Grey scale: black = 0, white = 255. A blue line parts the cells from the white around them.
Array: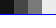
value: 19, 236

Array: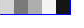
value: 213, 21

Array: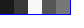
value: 26, 119

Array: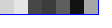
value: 211, 167

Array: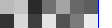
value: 186, 236

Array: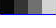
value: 8, 211

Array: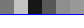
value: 119, 153

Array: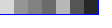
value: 216, 39

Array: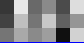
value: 55, 210
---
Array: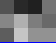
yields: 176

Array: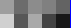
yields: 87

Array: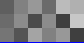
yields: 140

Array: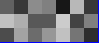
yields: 174

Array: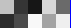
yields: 74

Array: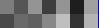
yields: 106
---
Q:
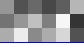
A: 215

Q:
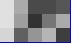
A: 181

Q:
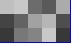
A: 200

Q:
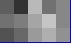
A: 175

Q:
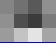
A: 228

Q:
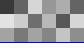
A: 196

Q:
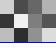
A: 145

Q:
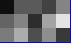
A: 142
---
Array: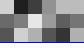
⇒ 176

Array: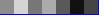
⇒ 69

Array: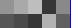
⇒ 96

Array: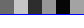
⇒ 163

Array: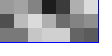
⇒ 91

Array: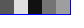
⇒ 158

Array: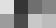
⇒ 188

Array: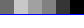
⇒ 0

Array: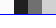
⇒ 209

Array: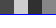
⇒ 135
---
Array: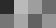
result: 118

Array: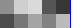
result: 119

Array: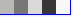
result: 119

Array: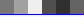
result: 239

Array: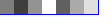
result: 255

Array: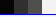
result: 6

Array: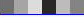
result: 220

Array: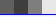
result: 95

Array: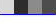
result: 216

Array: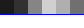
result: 133
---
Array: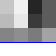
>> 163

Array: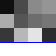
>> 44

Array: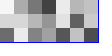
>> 77

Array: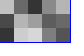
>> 84

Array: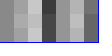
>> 102

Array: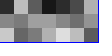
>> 92
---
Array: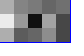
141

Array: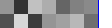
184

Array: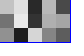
133

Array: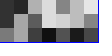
26

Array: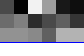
179

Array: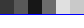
224

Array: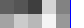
244

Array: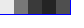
36
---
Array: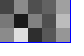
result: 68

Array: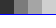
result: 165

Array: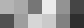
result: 81

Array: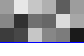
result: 60

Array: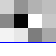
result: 136

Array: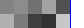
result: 81

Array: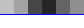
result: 101

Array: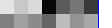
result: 91
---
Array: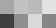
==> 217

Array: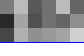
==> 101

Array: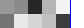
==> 192

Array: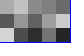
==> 159

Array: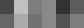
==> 83

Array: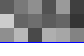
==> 101
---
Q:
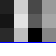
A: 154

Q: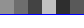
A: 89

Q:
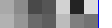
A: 219

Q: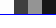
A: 23

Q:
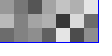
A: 229

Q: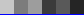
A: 37

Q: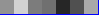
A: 169

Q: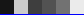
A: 235

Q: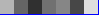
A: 222
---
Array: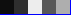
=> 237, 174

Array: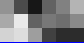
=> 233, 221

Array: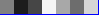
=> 245, 214

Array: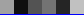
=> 193, 161

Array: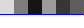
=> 219, 155

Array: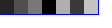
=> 195, 175

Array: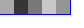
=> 200, 170

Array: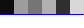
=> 215, 176

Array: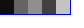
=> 195, 143

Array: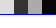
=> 221, 171
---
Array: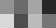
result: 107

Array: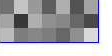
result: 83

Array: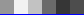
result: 107

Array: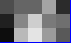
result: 43

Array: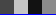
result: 139

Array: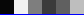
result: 96

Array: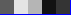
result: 92

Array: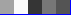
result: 119

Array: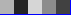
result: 140
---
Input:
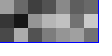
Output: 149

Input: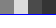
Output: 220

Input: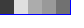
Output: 172

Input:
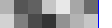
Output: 146

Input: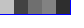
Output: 111

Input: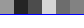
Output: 214

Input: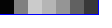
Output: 149

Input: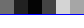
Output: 67

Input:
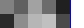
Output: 182

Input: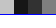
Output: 22
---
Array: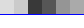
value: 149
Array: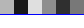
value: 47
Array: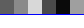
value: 10
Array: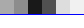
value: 221
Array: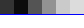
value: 202
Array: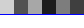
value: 125
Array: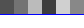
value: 208
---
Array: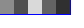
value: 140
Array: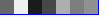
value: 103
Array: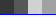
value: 54
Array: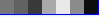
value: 118
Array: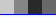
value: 202
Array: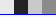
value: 233
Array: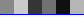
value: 136
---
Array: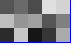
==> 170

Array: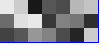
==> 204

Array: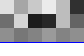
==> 143

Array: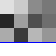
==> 150

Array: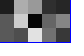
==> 56

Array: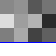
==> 96
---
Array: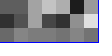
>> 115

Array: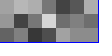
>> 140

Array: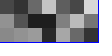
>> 51

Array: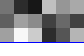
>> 181

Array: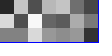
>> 50

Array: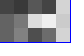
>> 212

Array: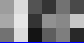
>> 40

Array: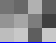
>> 200

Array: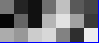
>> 237
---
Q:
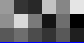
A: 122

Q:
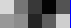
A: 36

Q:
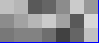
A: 182

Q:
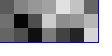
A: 78

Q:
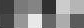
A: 232

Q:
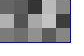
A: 168

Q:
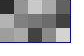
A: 119
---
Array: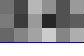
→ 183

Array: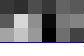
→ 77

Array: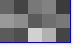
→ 120

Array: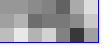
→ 139

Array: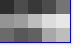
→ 56

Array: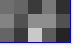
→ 58

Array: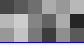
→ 111

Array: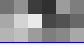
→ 60

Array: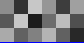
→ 199
